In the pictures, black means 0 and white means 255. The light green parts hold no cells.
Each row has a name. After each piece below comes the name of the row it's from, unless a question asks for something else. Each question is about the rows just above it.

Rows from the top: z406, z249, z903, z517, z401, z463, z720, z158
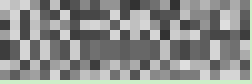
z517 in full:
[160 213  71 204  93  71 213  61  71  71  83 213  71 192  71 213  50 204
 180 213  93  71  71 103  61]
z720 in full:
[204 180  71 192  83 160 180  83 136  61 148 192 124 171  71 192 103 180
 222 180 180  83 136 180  83]
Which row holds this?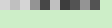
z903
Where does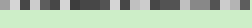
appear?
z249

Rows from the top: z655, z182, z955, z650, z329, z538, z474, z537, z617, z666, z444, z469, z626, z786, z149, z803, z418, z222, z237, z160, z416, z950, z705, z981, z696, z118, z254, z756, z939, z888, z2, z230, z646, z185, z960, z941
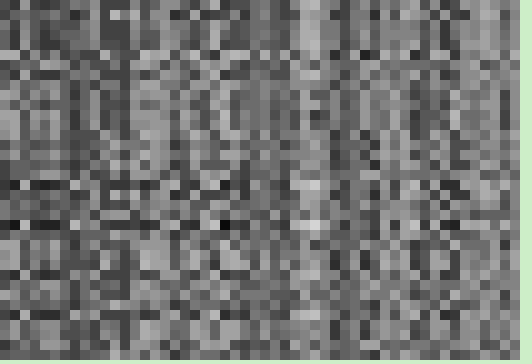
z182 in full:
[ 66  97 108  87  97 119  87  45  77 151  66 182 119 172  77 140 140  45
  66 162  55  66  77 131  55 108 131  87  66  77 162 151 140  55  66 119
 119  45 151  77 172 151 131  66 151  66  55 140 172 162  77 131]
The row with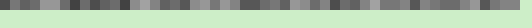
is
z939
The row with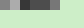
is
z537
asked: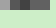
z222

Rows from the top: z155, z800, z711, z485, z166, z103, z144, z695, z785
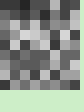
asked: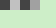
z695
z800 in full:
[102  78  57  90  46 120  68 182]
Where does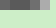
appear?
z144
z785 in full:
[ 57 152 111 161 120 141 102  68]
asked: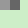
z144
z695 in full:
[182  90 161  68 193  68 161 161]
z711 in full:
[129 193 111 193  90 141 129 193]

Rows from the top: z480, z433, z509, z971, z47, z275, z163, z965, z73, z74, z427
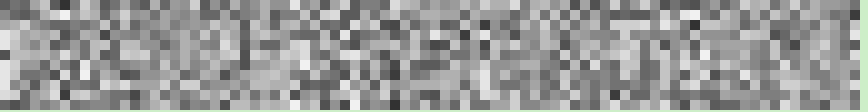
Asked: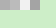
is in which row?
z427
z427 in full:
[103  81 103 155 126 146 187 114 126 135 135 114 176 103 146 176 196 155
 103 135 126 164  81 187 187 155 187 176 187 241 164 196  81 146  72 241
 114 146 135  50 164 126 196 114 155 103 207 114 114 164 164 207 135 135
 155 164 207 103 135 103 176 219 146 155 196 164 219 135  81 187 164  91
 103 103 146 135 176 114 219 187 135 135  91 176 176 126]
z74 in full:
[219 207 103 155 176 219  60 196 207 164 135 114 114  72 135 187 114 146
 126 146 187 164 196 114 176 114 164 114 207  81 146 164 103 176 187 219
 135 155 207  91 187 135  91  81 176 146 187 126 219 207 146 207 126 187
 114 146 135 207 146 114 187  60 196 103 103 164 135 103 114 126 103 103
 164 155 155 146 126 126 135 187 114 164 176 146 164 114]
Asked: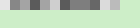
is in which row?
z480

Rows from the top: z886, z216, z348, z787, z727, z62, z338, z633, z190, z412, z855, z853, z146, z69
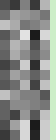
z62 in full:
[ 98 171 139  98 139]
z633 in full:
[ 98 161 139  98 139]
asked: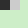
z338

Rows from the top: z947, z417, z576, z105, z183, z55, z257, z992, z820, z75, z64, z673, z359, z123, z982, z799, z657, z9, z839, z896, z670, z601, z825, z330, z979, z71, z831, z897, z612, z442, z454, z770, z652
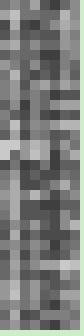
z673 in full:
[127  95  75 127  75  63  95  85]
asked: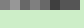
z75

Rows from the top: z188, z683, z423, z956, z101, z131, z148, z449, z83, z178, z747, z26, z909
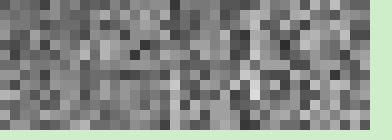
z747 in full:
[108  97 120 130  86  97 160 130 108 120 108 120 141 130  97 150 108 189
  75 179 141 160 160  86  97 108 150 120 141 150  75 189 130 179  97 120
  97]
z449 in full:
[150 150  97 120  66 141 130 130  97 108 108  97  66  75  97 108  75 169
 108 150  75 141 130 108 199 179  86  75  75 179 150 108 150  55 130  86
  97]
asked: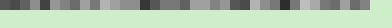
z101
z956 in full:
[150  97  86 160 120 108 120  97  75 141 130 141  66 141 141 130 169  66
  86 108 141 130 179  75  55 169 160  86 108  75 169 179 150 130 189  75
  75]
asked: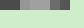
z148

